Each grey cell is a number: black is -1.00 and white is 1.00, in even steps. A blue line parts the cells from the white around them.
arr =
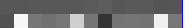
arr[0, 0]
-0.32
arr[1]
[-0.36, 0.94, -0.07, -0.11, -0.07, 0.62, -0.08, -0.59, -0.09, -0.08, -0.10, 0.88, -0.06]
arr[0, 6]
-0.29
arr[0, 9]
-0.30
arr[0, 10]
-0.30
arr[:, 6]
[-0.29, -0.08]
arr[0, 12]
-0.33
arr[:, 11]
[-0.34, 0.88]

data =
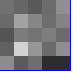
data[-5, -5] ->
-0.11
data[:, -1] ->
[0.12, 0.03, -0.16, 0.11, -0.65]
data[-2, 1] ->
0.65
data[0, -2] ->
-0.15
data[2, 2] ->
-0.09
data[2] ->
[-0.34, -0.03, -0.09, -0.01, -0.16]
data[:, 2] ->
[-0.30, 0.05, -0.09, 0.18, -0.14]
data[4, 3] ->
-0.65

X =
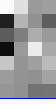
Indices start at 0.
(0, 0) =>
0.97
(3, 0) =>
-0.90
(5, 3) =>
0.28
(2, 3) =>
0.21
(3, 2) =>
0.85
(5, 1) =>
0.15
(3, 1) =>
0.21
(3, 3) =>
0.32
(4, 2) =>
0.25

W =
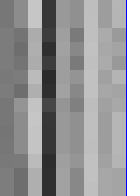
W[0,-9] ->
-0.07
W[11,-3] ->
0.51
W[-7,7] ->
0.26
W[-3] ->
[-0.05, -0.04, 0.47, -0.65, 0.25, 0.17, 0.51, 0.26, 0.41]
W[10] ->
[-0.07, 0.10, 0.54, -0.58, 0.20, 0.13, 0.49, 0.23, 0.43]
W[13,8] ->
0.29
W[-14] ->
[-0.07, 0.10, 0.55, -0.57, 0.20, 0.13, 0.49, 0.23, 0.43]
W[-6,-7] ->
0.55
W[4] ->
[-0.03, -0.09, 0.35, -0.53, 0.24, -0.04, 0.50, 0.34, 0.20]
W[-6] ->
[-0.07, 0.10, 0.55, -0.57, 0.20, 0.13, 0.50, 0.23, 0.43]
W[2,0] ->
-0.03
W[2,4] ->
0.25
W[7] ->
[-0.07, 0.16, 0.53, -0.45, 0.17, 0.00, 0.48, 0.26, 0.32]
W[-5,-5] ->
0.20
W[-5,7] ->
0.23
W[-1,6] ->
0.50
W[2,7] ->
0.34
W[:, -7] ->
[0.55, 0.55, 0.35, 0.37, 0.35, 0.47, 0.37, 0.53, 0.55, 0.54, 0.54, 0.47, 0.37, 0.37]
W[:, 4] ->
[0.20, 0.20, 0.25, 0.27, 0.24, 0.24, 0.27, 0.17, 0.20, 0.20, 0.20, 0.25, 0.27, 0.27]
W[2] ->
[-0.03, -0.09, 0.35, -0.52, 0.25, -0.04, 0.50, 0.34, 0.21]
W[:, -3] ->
[0.49, 0.50, 0.50, 0.51, 0.50, 0.51, 0.51, 0.48, 0.50, 0.50, 0.49, 0.51, 0.51, 0.50]
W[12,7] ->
0.31
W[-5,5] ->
0.13
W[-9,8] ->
0.41
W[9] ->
[-0.08, 0.10, 0.54, -0.58, 0.20, 0.13, 0.50, 0.23, 0.43]
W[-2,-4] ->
0.07

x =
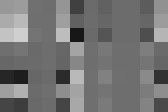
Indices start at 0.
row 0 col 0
0.19
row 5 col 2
-0.19
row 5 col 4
-0.66
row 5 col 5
0.45
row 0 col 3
-0.14
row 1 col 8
-0.15
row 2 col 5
-0.82
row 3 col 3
-0.14
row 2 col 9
-0.15
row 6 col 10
-0.03
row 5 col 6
-0.12
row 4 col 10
-0.08
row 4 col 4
-0.21
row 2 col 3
-0.13
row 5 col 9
-0.14
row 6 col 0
0.25
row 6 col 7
-0.09
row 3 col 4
-0.19
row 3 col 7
-0.06
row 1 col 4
0.25
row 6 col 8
-0.14
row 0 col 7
-0.24
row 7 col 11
-0.42
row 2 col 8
-0.15
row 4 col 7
-0.10
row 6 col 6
-0.13
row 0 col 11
0.14
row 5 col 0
-0.70
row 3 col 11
-0.17
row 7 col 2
-0.18

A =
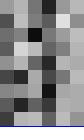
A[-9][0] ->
0.22
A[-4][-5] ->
-0.68
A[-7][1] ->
0.01
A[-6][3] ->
-0.21
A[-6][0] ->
-0.28
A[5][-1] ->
0.46
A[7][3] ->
-0.55
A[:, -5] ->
[0.41, 0.48, 0.01, 0.66, 0.41, -0.68, 0.12, -0.72, 0.41]
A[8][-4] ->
0.46
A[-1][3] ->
-0.23
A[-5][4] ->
0.42
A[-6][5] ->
0.42
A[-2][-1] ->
0.35
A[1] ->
[-0.37, 0.48, -0.02, -0.29, 0.76, 0.11]

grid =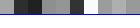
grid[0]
0.30
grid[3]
0.12
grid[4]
0.17
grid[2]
-0.74

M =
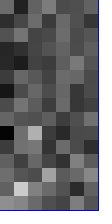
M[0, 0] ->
-0.16
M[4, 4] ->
-0.26
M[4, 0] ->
-0.69
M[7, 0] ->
-0.41
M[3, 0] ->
-0.70
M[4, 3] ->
-0.53
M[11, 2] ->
-0.19
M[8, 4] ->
-0.52
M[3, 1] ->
-0.62
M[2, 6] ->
-0.33
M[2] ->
[-0.36, -0.09, -0.47, -0.43, -0.15, -0.41, -0.33]
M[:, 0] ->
[-0.16, -0.64, -0.36, -0.70, -0.69, -0.53, -0.83, -0.41, -0.21, -0.97, -0.53, -0.25, -0.14, -0.24, 0.12]
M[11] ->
[-0.25, -0.50, -0.19, -0.46, -0.61, 0.00, -0.29]
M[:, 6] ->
[-0.23, -0.58, -0.33, -0.26, -0.34, -0.42, -0.41, -0.50, -0.12, -0.41, -0.64, -0.29, 0.07, -0.24, -0.34]
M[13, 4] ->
-0.36
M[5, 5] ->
-0.19
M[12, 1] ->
-0.33
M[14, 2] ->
-0.17
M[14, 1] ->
0.05
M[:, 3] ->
[-0.03, -0.54, -0.43, -0.35, -0.53, -0.48, -0.40, -0.52, -0.26, -0.53, -0.59, -0.46, 0.27, -0.17, -0.38]
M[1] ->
[-0.64, -0.44, -0.15, -0.54, -0.18, -0.37, -0.58]
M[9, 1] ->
-0.13
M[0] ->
[-0.16, -0.74, -0.23, -0.03, -0.41, -0.38, -0.23]
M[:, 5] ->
[-0.38, -0.37, -0.41, -0.40, -0.05, -0.19, -0.57, -0.57, -0.38, -0.42, -0.41, 0.00, -0.18, -0.66, -0.01]
